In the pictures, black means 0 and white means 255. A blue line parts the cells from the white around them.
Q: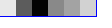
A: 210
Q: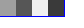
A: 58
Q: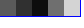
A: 212
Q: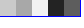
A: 93
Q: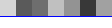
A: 161
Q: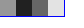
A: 227
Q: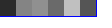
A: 85
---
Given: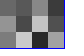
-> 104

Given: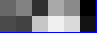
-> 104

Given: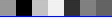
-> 151

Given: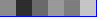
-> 139

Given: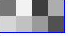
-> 118

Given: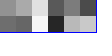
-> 146

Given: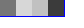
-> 118

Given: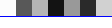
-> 252

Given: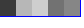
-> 58

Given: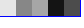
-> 230
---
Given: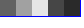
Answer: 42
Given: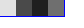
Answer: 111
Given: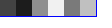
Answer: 192
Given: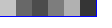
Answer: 53
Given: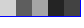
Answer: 66
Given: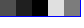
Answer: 124
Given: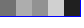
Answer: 32
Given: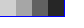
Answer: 38
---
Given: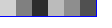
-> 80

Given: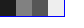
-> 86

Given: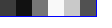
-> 60

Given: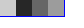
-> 102

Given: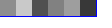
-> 80

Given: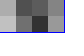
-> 80

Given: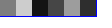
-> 46
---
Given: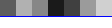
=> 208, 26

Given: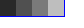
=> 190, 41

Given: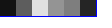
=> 224, 18

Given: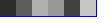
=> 198, 45

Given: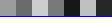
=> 204, 23

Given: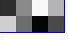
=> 248, 5
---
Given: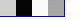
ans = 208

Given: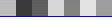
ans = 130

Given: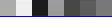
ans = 92

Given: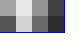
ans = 85

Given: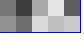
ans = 110

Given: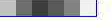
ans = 110

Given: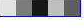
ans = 124

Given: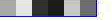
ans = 108
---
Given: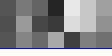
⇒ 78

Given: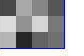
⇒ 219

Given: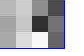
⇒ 163

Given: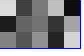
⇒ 28

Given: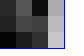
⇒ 34

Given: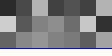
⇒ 206

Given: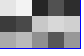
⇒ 59

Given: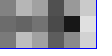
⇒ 108

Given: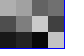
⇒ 78

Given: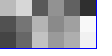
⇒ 81
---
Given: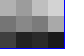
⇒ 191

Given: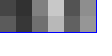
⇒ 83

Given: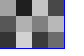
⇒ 196

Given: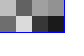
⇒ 160

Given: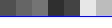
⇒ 231

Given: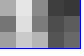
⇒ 62
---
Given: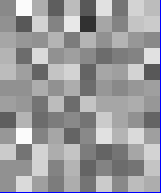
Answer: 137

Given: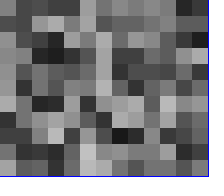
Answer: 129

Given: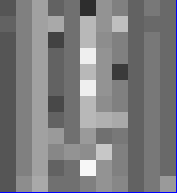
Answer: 85

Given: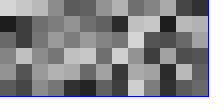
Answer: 213

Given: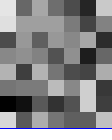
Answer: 229
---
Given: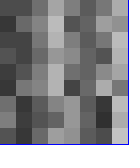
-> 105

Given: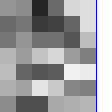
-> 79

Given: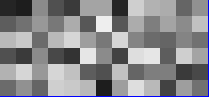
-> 101

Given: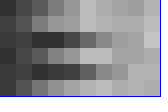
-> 118

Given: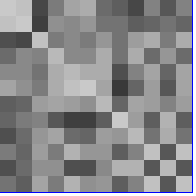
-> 164

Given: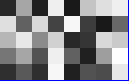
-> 47
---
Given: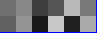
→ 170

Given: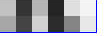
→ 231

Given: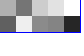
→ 38

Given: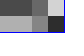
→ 45

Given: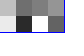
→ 99

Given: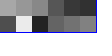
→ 129

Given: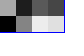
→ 224
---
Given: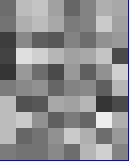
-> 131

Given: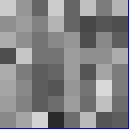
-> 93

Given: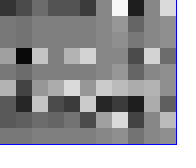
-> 143

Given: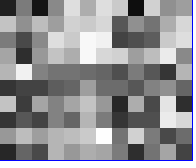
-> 67

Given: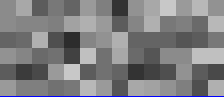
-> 176
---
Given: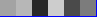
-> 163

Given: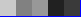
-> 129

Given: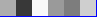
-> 173

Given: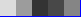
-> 133

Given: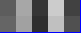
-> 167

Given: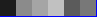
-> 139

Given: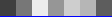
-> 182

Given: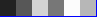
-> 183
